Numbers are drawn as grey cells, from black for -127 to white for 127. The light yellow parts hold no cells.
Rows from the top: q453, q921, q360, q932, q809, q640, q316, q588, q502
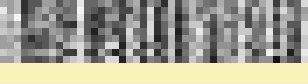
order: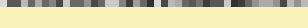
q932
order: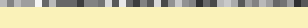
q921

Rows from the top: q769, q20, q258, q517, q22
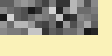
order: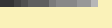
q769
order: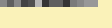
q769
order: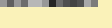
q517
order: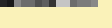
q22
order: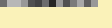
q517
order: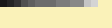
q258

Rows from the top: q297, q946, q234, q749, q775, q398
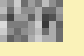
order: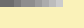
q297
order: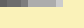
q398
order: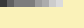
q749
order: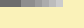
q775
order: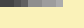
q234
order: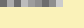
q775

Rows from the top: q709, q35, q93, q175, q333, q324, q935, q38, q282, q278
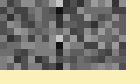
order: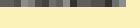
q175
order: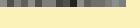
q278

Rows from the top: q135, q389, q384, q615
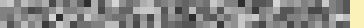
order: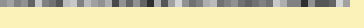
q135
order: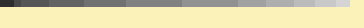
q135
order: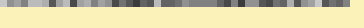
q615
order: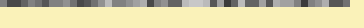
q389
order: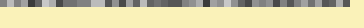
q615

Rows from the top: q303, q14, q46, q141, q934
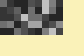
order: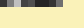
q303
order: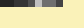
q46
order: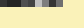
q303
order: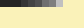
q934
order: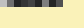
q934
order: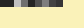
q934

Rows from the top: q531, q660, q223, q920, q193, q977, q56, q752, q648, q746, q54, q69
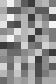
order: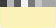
q531
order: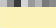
q648

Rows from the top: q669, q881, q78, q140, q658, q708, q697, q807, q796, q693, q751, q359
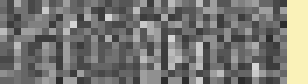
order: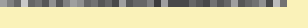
q807
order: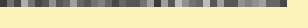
q669
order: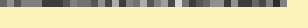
q708
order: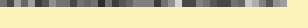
q140
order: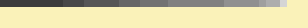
q78
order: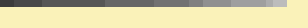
q669
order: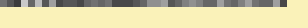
q881

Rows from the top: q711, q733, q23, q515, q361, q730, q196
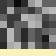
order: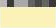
q515
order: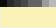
q711
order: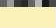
q730
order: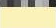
q196
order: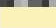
q515
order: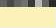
q361
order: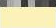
q733

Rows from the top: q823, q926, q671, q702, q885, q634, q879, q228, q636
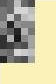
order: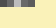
q823
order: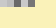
q671
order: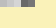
q228
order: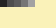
q636
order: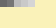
q228

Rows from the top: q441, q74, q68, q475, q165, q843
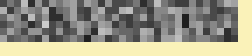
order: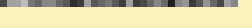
q843
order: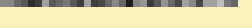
q843

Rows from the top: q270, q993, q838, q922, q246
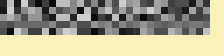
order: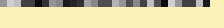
q246
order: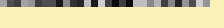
q270
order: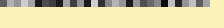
q993
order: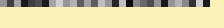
q993
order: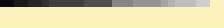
q838
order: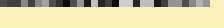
q838

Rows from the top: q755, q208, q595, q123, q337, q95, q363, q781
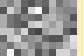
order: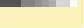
q208
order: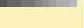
q595
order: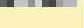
q337
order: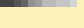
q337

